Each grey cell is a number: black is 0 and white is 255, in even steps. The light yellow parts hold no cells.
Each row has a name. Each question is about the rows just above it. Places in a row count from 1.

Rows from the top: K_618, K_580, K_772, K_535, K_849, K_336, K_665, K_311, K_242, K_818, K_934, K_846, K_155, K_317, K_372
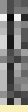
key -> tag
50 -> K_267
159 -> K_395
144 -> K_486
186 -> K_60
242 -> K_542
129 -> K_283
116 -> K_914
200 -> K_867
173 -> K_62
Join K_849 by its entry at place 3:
K_395
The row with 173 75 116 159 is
K_311
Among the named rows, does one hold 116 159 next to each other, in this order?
yes
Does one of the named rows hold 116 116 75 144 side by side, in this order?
no
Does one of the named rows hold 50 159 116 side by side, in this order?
no
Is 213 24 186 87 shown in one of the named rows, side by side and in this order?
yes
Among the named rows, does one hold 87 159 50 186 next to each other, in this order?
no

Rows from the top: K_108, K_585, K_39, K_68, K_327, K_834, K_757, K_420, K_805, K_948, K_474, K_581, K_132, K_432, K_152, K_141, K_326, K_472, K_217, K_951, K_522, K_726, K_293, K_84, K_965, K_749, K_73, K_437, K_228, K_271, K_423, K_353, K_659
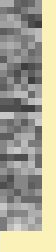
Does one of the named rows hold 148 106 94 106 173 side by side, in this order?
no
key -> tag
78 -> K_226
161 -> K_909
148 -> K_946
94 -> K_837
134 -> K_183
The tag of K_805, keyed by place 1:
K_837

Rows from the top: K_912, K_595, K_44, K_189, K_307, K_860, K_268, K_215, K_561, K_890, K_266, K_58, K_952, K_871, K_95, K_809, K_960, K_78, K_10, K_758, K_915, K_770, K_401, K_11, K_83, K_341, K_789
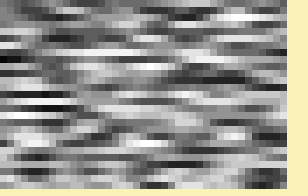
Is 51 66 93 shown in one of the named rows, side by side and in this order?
yes
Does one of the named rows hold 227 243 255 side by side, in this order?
yes
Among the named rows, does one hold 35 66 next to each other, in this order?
yes
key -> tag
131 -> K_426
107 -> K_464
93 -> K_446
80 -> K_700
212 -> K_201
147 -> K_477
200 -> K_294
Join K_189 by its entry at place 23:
K_446
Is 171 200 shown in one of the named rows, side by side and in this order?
yes
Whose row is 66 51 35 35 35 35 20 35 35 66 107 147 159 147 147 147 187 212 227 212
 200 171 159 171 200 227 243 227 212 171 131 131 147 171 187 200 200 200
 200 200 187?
K_871

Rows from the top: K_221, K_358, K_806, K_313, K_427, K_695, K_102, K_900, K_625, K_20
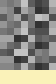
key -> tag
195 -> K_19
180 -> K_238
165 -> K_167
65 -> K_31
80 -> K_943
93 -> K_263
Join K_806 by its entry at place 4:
K_943
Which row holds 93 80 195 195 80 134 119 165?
K_900
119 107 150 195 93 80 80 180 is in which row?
K_427
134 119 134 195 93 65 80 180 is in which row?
K_221
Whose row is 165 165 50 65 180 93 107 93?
K_695

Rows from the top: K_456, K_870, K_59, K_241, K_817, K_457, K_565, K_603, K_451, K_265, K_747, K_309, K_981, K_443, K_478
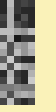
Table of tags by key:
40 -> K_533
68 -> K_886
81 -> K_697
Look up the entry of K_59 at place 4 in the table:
K_697
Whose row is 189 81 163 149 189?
K_565
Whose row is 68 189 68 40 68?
K_478
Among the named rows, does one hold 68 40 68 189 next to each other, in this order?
no
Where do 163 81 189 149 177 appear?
K_603

